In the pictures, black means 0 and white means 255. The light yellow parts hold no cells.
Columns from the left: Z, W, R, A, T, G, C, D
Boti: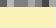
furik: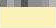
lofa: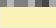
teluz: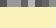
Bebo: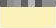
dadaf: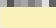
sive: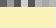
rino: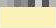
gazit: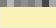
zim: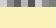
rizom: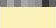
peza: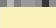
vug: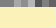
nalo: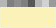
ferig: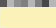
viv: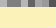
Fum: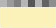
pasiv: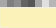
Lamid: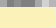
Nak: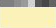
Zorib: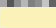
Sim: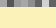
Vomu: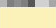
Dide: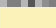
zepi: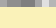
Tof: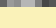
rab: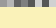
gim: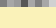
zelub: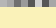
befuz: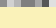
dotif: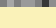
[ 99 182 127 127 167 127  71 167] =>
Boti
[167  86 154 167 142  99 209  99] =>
Sim
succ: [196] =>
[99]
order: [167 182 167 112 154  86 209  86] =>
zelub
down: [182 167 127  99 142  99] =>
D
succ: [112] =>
[154]

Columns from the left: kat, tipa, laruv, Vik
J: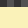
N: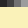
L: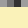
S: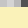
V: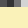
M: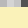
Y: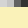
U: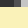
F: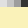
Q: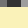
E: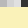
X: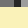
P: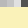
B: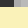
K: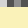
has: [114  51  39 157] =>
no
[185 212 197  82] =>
M
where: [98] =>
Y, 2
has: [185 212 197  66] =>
no
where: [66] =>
N, 1
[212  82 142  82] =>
K
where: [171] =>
B, 2

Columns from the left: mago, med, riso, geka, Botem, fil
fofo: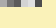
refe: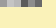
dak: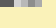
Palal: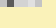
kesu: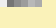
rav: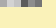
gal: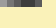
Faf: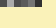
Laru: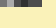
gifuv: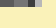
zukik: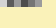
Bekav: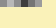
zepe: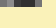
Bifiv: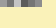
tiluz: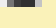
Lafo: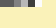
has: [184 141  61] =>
yes
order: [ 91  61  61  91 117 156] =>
gal
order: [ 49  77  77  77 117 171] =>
Laru
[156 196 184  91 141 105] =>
refe
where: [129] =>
Lafo, 2
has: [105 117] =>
no

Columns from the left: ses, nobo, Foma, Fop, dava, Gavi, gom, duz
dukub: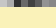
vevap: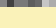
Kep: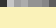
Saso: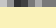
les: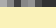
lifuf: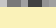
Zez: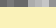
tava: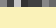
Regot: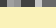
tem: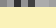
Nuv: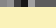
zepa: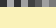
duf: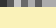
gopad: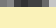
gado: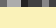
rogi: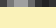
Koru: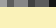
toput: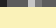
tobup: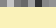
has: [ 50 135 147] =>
yes
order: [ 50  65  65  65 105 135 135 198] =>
tava
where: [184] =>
Zez, 5
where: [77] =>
les, 5
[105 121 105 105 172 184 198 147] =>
Zez

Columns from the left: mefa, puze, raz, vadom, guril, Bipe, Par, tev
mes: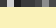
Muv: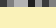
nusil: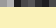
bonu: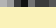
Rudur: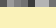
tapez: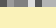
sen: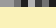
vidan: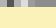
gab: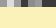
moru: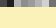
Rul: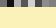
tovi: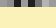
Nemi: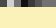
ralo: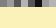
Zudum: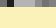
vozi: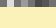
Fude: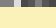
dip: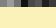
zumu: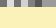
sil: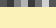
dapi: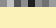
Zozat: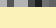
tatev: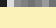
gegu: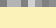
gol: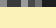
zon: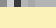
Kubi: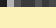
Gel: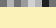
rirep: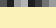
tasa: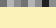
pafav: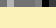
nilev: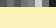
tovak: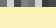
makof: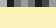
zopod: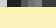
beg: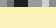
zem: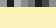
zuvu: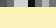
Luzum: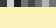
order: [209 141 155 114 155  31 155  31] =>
beg
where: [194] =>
dapi, 1
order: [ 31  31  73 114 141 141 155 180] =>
zem
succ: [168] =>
[180]
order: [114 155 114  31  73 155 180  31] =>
makof
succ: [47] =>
[31]
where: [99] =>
Zozat, 7

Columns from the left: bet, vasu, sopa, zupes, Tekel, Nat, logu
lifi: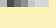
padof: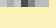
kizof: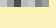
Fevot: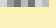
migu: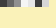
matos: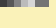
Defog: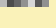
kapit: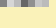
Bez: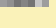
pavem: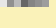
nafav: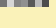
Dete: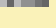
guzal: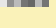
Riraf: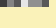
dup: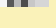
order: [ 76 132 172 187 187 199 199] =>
padof
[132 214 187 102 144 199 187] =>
kapit
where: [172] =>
padof, 1
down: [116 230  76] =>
zupes
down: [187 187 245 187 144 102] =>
zupes

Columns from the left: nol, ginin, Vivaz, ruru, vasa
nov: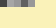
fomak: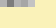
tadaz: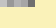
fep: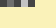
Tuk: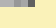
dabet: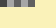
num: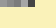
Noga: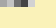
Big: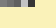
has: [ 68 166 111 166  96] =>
no
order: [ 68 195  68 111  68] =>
fep
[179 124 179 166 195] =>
fomak
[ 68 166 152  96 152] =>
nov
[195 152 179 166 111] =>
tadaz
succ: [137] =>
[124]
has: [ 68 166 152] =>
yes

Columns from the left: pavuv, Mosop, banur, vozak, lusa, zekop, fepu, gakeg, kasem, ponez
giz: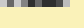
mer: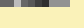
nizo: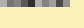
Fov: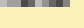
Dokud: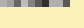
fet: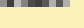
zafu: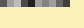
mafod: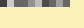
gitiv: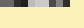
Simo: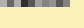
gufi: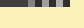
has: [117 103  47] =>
no
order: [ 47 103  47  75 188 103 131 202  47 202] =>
giz
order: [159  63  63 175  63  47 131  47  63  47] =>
gufi
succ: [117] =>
[131]
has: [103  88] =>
yes

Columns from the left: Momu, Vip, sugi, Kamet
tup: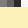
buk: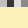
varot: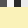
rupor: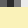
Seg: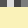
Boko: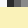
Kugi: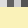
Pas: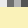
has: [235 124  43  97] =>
no
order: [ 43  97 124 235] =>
rupor
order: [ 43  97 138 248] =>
Boko
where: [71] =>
Seg, 2
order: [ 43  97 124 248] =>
tup

